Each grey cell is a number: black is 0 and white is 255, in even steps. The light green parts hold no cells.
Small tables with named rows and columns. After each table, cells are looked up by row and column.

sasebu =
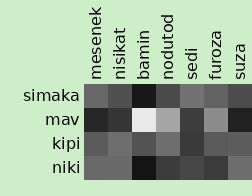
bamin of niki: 20
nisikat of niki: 106
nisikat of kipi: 110
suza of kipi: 93
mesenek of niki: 105
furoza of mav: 140
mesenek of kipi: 91
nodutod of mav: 165
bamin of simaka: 24
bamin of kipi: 83
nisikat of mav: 54
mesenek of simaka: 103
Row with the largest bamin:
mav

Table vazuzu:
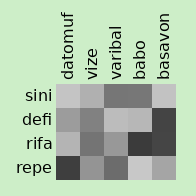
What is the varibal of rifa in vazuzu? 152
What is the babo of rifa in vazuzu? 59
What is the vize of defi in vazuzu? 129
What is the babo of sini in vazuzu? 119
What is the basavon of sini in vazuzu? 194
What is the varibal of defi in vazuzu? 188
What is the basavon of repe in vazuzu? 165
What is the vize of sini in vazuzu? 176

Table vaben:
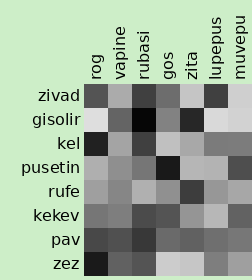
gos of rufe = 144
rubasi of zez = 84
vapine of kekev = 126
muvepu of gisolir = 210
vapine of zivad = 171
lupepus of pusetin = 179
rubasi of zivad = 64
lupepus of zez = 126
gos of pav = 106
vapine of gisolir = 100
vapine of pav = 80

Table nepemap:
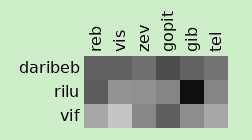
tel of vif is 167
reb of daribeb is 96
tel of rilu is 133
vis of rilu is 146
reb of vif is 167
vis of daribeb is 97
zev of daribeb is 111
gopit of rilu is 133
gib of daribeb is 98
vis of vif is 196
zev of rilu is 144
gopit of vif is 95
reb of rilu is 92
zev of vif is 136
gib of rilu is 16
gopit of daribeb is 76
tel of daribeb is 115
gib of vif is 141
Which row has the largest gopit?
rilu

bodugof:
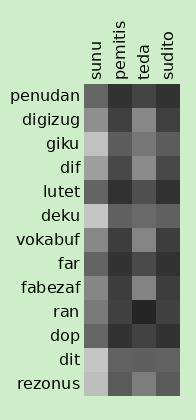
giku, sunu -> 193
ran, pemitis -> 65
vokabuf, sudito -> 61
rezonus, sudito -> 90
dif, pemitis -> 72
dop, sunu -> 101

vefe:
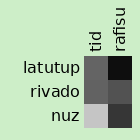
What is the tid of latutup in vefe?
100
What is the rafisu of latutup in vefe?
14
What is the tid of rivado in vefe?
98
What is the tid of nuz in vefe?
197
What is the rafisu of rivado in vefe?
82
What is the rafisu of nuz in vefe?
54
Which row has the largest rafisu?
rivado

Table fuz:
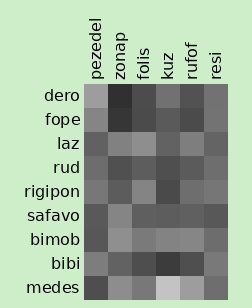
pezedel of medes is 78
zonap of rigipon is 92
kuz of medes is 195
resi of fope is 115
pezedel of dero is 157
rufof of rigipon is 110
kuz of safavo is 93
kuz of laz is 98
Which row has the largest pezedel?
dero

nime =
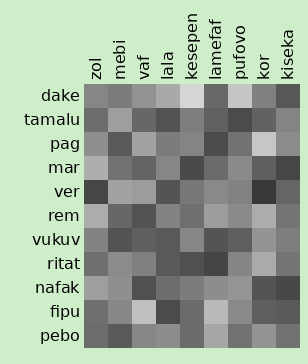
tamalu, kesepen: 126
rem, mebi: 103
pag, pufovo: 114
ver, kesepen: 119
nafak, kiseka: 72
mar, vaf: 100

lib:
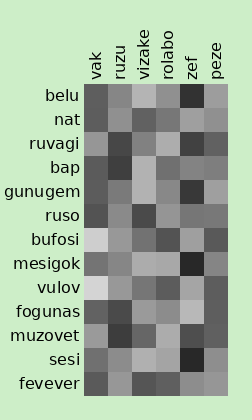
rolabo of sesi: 164
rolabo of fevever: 95
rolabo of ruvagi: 173
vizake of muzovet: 102
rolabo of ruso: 149
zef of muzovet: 78
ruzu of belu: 134
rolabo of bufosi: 83
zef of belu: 50
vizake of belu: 180
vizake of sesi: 176
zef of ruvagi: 65
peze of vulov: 93
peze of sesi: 142

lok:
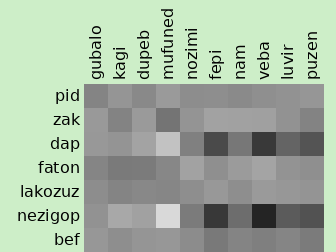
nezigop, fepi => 56
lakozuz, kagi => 132
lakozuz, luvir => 151
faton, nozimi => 162
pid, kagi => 149
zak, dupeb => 154
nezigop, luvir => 91
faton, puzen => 143
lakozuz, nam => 142
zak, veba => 160
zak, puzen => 131
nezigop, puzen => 82

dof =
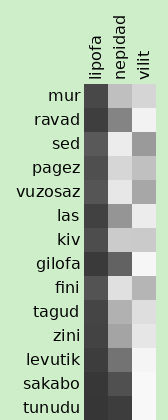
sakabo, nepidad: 80
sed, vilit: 154
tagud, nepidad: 177
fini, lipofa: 83
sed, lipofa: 89
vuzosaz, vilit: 167
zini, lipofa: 67

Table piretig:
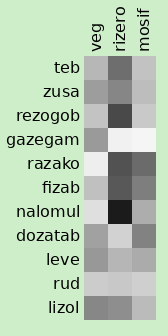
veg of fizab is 192
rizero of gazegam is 241
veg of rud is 204
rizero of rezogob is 73
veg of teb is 183
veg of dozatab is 161
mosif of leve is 171
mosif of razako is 107
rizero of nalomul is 27
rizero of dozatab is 210
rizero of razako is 82
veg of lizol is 135
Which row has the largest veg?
razako

